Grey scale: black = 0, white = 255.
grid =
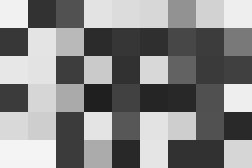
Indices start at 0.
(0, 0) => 241
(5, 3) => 171
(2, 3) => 202
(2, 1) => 227
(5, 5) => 229
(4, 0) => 217
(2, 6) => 98
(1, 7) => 60
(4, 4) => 87
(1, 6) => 71
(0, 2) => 81
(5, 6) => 49
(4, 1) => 206
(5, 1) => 244
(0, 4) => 220
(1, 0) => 55
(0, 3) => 227
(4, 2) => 59

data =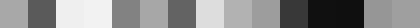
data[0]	168
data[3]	242
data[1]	90
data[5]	167

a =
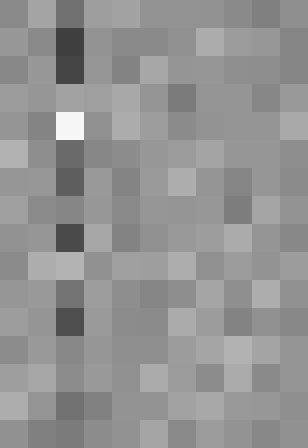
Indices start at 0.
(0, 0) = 138
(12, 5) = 143
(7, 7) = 152
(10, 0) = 150
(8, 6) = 153
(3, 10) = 153
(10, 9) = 174
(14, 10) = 143
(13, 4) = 144
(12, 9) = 164
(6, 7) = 149
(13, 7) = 140
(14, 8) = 153
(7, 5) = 150
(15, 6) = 137
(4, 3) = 144
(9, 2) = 179
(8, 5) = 144
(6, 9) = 150
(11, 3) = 154
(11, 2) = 78
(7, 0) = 160
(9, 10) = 156
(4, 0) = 149
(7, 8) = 125
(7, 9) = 165
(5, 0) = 177
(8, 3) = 166
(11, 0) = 157
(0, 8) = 138
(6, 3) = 153
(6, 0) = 150

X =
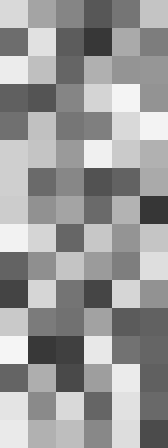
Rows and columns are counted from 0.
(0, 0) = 217
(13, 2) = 73
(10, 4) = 214
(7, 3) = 106
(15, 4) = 221
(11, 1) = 123
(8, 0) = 242
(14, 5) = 105
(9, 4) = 126
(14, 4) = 225
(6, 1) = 106
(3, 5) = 147
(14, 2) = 217
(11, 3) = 162
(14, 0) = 228
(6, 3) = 82
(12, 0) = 245
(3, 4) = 244
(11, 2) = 113
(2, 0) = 236
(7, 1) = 145
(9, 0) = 99
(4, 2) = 118
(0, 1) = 164
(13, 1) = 174
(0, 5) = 196
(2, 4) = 148

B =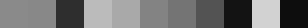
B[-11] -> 138
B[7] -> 83
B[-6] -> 131

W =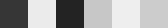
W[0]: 54
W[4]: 238
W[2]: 35

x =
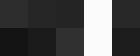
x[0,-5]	45
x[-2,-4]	38
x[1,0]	20
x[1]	[20, 27, 48, 251, 29]

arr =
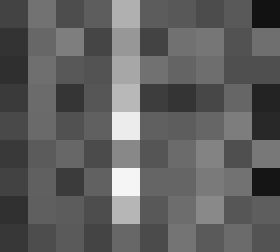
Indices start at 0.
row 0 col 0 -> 67
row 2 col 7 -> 110
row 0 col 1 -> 114
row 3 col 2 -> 53
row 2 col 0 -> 47
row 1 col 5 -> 67
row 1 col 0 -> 51
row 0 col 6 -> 88
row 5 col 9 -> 120
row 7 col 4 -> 182
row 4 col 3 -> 96
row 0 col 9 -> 18
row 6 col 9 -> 21
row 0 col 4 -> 176
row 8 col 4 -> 103
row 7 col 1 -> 95
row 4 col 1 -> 106
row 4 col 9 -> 40
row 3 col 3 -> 86
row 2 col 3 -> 83
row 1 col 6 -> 113
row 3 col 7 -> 71
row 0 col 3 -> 93
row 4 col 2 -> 81
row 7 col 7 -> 137
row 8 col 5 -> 75
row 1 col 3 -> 69

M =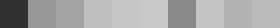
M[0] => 49
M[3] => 191

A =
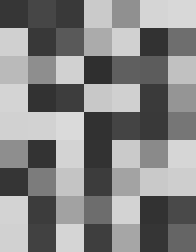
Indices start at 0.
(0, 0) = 54
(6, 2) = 196
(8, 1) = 65
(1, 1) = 56
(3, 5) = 58
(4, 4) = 68
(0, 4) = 144
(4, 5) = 57
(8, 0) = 209
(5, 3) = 50
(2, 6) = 193
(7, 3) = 109
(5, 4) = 202
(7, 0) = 211
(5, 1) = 51
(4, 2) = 218
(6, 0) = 53

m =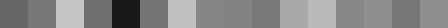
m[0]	102
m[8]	131
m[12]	135
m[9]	120
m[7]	133
